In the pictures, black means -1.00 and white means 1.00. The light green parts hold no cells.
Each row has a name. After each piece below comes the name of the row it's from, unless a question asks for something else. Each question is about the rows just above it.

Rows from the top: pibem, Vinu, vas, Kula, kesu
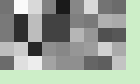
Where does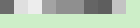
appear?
kesu
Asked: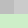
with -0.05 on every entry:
[0.43, 0.54]
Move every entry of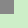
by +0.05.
[0.11]

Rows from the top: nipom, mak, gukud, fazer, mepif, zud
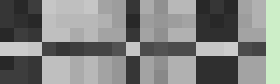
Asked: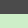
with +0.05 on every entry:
[-0.36, -0.36]
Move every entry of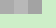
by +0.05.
[0.39, 0.49, 0.33]
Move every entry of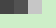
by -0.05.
[-0.52, -0.41, 0.50]
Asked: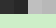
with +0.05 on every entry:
[-0.58, -0.64, 0.55, 0.49]

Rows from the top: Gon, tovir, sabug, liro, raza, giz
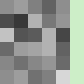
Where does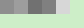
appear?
giz
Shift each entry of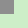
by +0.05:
[0.16]

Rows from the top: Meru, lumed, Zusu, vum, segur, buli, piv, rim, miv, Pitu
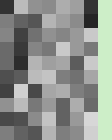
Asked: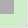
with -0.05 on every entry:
[0.31]
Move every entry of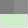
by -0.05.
[-0.06, 0.04]
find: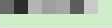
segur

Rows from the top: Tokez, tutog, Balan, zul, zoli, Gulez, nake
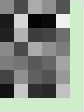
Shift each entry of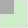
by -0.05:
[0.29]
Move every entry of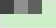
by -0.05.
[-0.52, 0.08, -0.30]
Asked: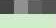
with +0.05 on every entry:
[-0.42, 0.18, -0.20, -0.31]
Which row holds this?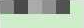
Tokez
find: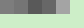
zoli

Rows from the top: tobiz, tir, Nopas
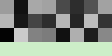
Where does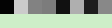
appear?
Nopas
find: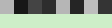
tir

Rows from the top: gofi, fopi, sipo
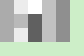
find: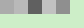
fopi
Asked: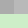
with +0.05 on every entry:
[0.39, 0.50]

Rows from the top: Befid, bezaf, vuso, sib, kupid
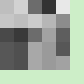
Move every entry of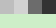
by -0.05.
[0.44, 0.60, -0.20, -0.65]
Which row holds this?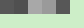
sib
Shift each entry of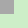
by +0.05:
[0.37]

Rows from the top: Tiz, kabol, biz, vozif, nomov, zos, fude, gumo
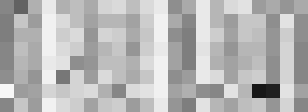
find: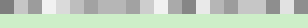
kabol
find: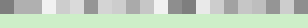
biz
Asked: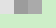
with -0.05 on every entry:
[0.72, 0.17, 0.28]
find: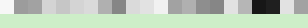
fude
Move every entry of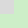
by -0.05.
[0.66]

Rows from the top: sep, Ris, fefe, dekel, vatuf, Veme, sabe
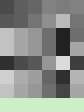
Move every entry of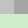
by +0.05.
[0.57, 0.35]
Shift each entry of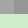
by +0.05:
[0.35, 0.23]
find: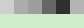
Veme

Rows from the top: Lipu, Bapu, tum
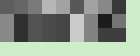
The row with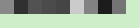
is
Bapu
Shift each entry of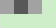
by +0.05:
[0.32, -0.26, 0.32]
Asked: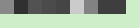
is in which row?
tum

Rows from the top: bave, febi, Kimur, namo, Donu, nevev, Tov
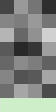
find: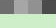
Tov
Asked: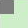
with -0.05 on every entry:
[-0.07]
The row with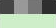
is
bave

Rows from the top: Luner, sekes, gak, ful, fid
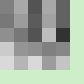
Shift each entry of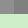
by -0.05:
[0.07, -0.05]
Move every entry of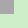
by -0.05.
[0.27]
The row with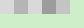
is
fid
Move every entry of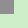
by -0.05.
[0.07]
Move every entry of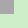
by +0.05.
[0.37]
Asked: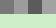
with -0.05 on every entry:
[-0.11, 0.17, -0.34, 0.22]

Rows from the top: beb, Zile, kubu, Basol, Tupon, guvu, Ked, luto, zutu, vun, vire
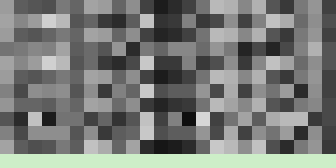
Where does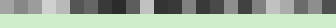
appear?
Zile
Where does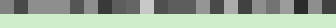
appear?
vun
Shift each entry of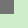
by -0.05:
[-0.15]

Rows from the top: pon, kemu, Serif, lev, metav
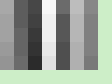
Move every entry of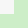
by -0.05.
[0.89]
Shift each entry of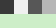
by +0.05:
[-0.50, 0.93, -0.27, 0.48]
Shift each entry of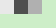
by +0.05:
[0.87, -0.33, 0.43]
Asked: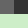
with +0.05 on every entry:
[-0.16, -0.55]

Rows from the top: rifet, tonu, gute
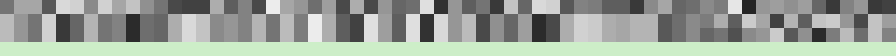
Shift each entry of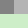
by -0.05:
[-0.03, 0.36]
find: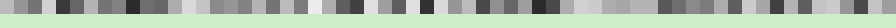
tonu
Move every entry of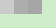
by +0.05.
[0.64, 0.41, 0.35]

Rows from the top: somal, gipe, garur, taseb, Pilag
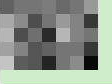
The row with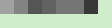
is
taseb
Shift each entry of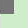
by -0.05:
[-0.13]

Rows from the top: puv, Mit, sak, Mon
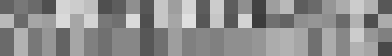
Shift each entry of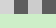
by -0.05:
[0.61, -0.32, 0.55, -0.32]
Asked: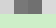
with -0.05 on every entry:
[0.61, -0.11, -0.17, 0.66]
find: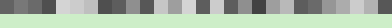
puv
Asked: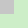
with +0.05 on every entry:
[0.60]
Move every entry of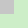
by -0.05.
[0.50]

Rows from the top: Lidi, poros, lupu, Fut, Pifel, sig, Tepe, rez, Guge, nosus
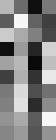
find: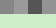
nosus
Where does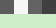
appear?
poros

